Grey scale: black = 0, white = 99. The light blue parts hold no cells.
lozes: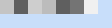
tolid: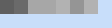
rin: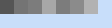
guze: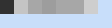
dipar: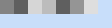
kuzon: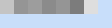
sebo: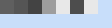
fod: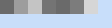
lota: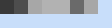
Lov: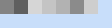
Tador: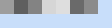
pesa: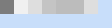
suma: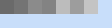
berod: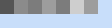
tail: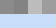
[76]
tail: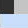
[65 61 65 65 80]
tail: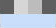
[58 86]
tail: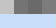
[83]
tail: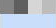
[37 58 86]
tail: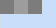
[80 61]

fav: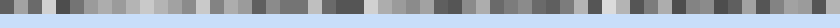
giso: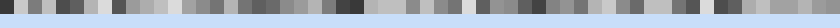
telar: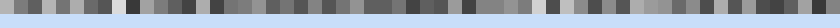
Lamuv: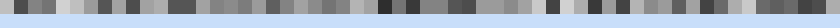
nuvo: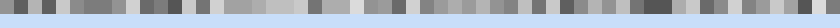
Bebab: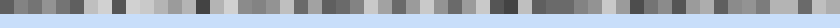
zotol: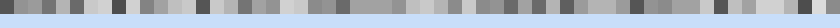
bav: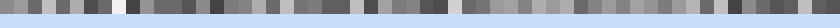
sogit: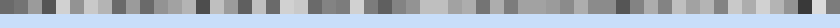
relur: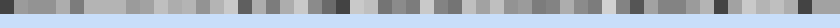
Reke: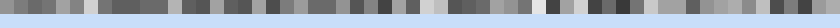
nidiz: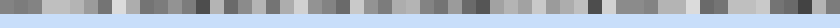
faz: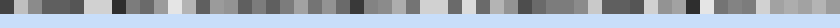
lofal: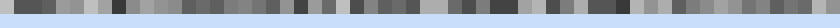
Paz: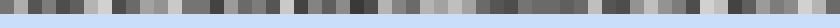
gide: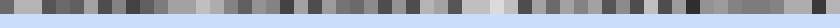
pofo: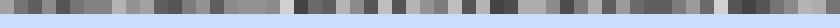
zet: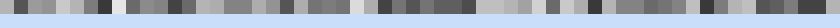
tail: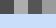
[30 26 37 63 22 51]
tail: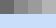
[48 26 22 70 74 74 54 74 54 45 85 37 57 54 37 26 51 57 45 70 78 54 41 74
 74 45 33 85 30 37 67 74 63 63 70 60 57]
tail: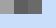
[51 78 63 41 60 78 57 41 60 78 33 26 74 37 41 41 51 57 78 60 30 45 54 33
 60 67 37 54 57 48 70 70 41 74 67]
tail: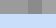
[78 26 81 67 22 60 26 70 54 60 37 63 26 41 67 78 41 37 41 26 30 67]
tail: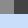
[48 51 67 41 74 45 48 37 37 74 30 63 48 51 33 30 81 41 45 60 63 51 67 60
 67 41 51 60 51 63 57 48 60 70 41 74 26 54 41 33 37 74 37 33]
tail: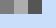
[33 22 70 57 67 37 48 54 63 57 45 51 37 45 41 70 57]

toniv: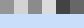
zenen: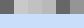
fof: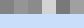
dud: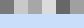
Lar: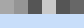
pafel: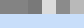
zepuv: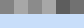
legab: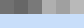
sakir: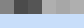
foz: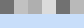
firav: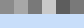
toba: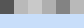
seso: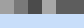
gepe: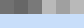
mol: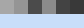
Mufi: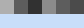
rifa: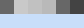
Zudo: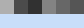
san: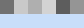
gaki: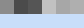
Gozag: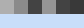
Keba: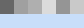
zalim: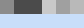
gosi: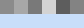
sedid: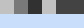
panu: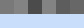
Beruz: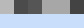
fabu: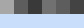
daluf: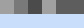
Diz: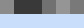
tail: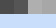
[68]
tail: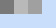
[72]
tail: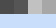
[68]
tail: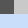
[33 40]

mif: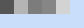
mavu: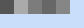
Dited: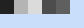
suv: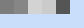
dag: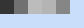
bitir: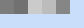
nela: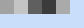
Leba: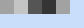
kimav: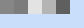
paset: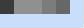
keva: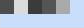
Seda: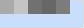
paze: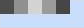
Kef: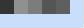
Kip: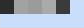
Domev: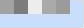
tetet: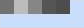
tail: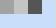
[20 63]
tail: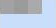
[23]
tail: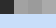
[23]
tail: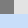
[70 37]
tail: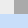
[60]
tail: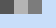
[52 82]
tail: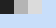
[30 37]

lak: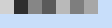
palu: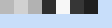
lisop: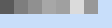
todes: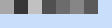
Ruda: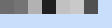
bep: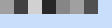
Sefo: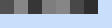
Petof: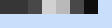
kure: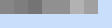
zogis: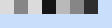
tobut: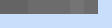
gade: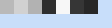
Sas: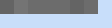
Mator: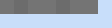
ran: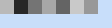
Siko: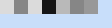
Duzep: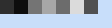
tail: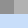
[62]
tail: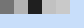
[31]
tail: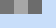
[85 31]
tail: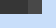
[81 72 28  5]
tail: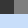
[52 28 18]
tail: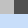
[42 52 35]

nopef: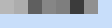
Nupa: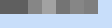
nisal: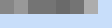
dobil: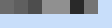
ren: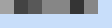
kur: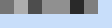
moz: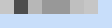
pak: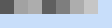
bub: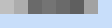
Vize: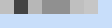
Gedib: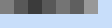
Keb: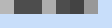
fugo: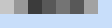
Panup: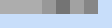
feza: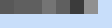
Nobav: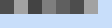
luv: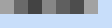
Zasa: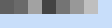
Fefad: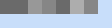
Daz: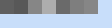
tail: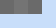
[37 63]
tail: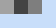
[37 30 63]
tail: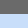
[59 52 41 67 52]
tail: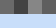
[30 63]
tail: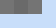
[67]

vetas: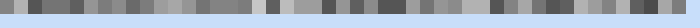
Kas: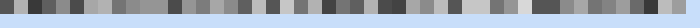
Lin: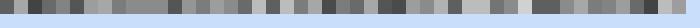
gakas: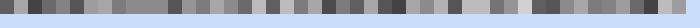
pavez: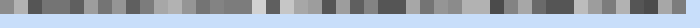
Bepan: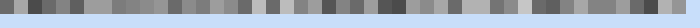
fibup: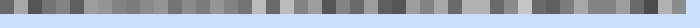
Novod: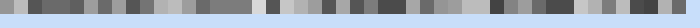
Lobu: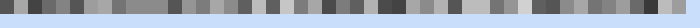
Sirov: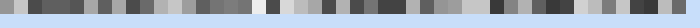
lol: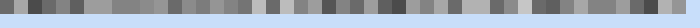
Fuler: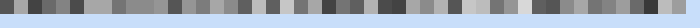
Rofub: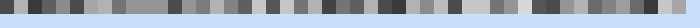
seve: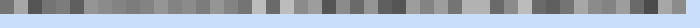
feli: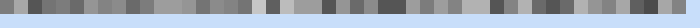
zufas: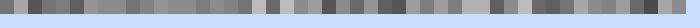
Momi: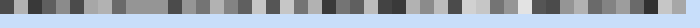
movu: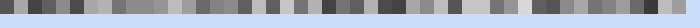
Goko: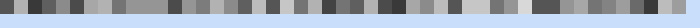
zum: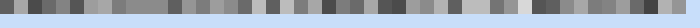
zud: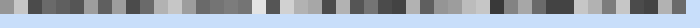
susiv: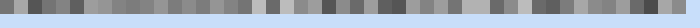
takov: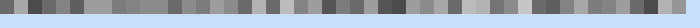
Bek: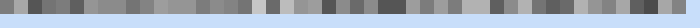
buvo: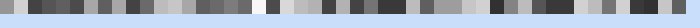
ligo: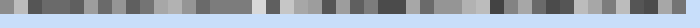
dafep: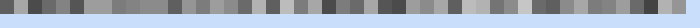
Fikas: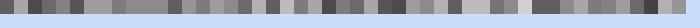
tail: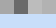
[45 54 77 41 37 51 65 48 51 61 41 29 69 58]
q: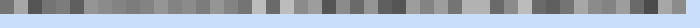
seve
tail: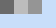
[61 33 54 41 54 33 33 61 48 61 48 69 69 37 54 69 45 37 41 69 58 51 65 37
 29 65 51]
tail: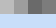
[48 48 84 33 77 69 61 33 65 33 48 29 29 65 41 58 61 73 73 26 51 61 41 29
 29 77 69 48 73 29 26 69 41]

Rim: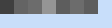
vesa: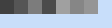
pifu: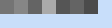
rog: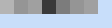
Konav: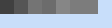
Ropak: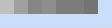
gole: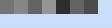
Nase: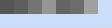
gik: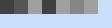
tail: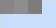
[48 45]
